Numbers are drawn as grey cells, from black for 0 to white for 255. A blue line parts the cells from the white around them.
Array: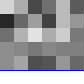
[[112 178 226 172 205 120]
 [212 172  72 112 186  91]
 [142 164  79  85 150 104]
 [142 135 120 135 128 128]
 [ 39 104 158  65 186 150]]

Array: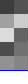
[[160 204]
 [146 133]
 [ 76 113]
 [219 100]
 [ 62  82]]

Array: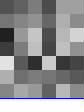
[[132 167 152  97 183 138]
 [ 32 152 197  76 183 211]
 [117 132 146 103 175 138]
 [ 60 124 191  68 191 146]
 [175 111 124 117 103  89]
 [ 82  97 124  76 160 160]
 [226  89  46 203  54  68]]

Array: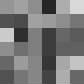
[[149 161 141  38 173 216]
 [103 155 134  53 167 196]
 [ 82 118 134  67 173 103]
 [141 111 126  61  96  96]
 [ 82  75 161 155 141 118]
 [203  46 126  61 103  90]]

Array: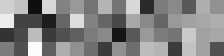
[[207 194  15 215 130 153 116 180 116 215  43 124 137  89 174 145]
 [124  81 251  96 174 145 110  59 145 110 188 180  59 194 161  81]
 [ 51  73 188  59  81  96 124 137  21  89 153 124 116 201 161 167]
 [236  67  67  29 102 221 130 102  73 167 137 102 153 161 167 174]]

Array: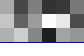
[[176 205 134  31 163 149]
 [197  98 156 252 233  77]
 [170  71 127  51  57 121]]
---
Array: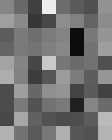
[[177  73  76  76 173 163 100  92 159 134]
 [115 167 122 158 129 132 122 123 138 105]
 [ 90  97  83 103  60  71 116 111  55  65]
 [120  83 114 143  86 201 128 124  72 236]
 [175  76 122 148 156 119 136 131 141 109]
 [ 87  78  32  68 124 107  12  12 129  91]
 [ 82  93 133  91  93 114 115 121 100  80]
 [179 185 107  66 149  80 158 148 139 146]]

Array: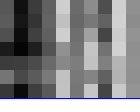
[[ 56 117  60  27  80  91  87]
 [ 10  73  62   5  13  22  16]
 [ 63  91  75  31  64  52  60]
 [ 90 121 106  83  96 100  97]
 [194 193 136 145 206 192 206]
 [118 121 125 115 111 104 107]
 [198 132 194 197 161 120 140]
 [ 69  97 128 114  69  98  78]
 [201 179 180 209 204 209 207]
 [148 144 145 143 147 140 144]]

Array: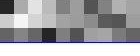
[[100 205  39]
 [133 245 171]
 [102 212 227]
 [ 37 194 187]
 [127 162 128]
 [ 82 156 157]
 [160 140  84]
 [165  91 130]
 [123  85 177]
 [101 157 164]]

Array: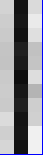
[[214 207 219 202 204 202 195 196 202 205 211]
 [ 18  22  20  31  23  13  26  31  17  23  19]
 [241 240 208 206 180 221 196 193 223 234 218]]

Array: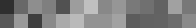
[[ 88  47]
 [153 104]
 [ 62 142]
 [137 127]
 [170  81]
 [186 157]
 [147 192]
 [147 136]
 [162 150]
 [ 92 121]
 [ 98 112]
 [ 99  98]
 [108 161]
 [138 120]]

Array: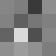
[[143  99 130 134]
 [156 218  96 126]
 [145  79 119  57]
 [125 134 128 142]]

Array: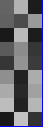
[[ 25 189 170 143  54  91  25  97 100]
 [194  34  40  34 147 140 186  76 178]
 [ 50 182 161 172  59  54  28 154  28]]

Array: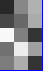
[[125 113 248  71  41]
 [173 237 128 104 135]
 [ 52 160  52 171 177]]
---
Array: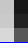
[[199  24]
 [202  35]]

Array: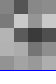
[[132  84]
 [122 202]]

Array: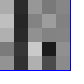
[[172  43]
 [191  38]]

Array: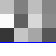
[[191 128]
 [250  97]]

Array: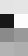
[[228 229]
 [ 24 252]]

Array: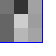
[[116  50]
 [101 205]]

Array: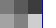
[[123  90]
 [163 130]]
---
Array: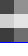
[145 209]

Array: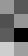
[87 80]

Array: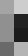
[205 144]

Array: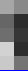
[137 102]

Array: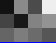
[238 131 125]

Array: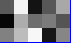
[168 123 247]
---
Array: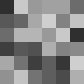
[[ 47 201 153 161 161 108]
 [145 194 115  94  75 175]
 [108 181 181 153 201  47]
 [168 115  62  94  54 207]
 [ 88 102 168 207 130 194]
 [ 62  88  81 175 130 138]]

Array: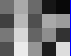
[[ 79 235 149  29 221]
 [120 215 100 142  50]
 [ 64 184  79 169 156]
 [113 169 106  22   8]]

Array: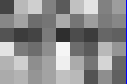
[[179 207 142 163 239 171 117 213 102]
 [ 68 185 207 129  90 193 227 129 157]
 [171 179 149 163 193 185  83 142  96]
 [135 163 109 117 171 117 157 123 135]
 [227 123 109 142 245 109  90 185 149]
 [ 83  60  68 123  46  76  60 102  96]]

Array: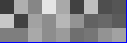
[[ 59 175 134 229 169  65 191  78  85]
 [126 126 169 141 155 111 118 147 162]
 [199  65 162 141 183 147  98 104  91]]

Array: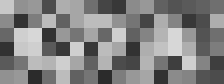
[[103 207 215  50 152 117 166 103 207  97 132 180 215 152  83 111]
 [ 50 200 207  90  56 207  56 188 166  50 174 194 215 174  90 125]
 [145 152  43 111 188  97 117  43 125 152 166  50 139 132  83  76]
 [200 145 152  76 174 166 111  69  56 139 152  97  83  90  97 111]
 [ 90 117 188 180 207 166  97 180  76  69 180 117  62 207 132  62]
 [139  50 125 188  97 166 188 188 145 117  69 174 132  56  76 174]]

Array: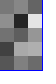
[[ 65 169 175]
 [120 135 100]
 [ 86 128 107]
 [114  94 150]
 [143  37 228]]
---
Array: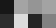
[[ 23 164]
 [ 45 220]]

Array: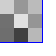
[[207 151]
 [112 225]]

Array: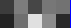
[[ 60 125]
 [ 35 111]]

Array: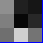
[[143  32]
 [127   7]]

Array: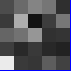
[[ 76 106]
 [ 58 173]]

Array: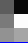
[[ 93   8]
 [122 252]]

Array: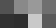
[[ 82 137]
 [ 49  46]]
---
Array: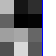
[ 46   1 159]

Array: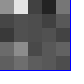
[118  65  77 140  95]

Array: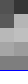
[53 89]

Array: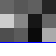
[36 22 91]

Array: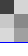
[213 200]

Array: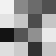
[ 80  76  85 222]

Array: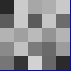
[201 198 186 193 118]
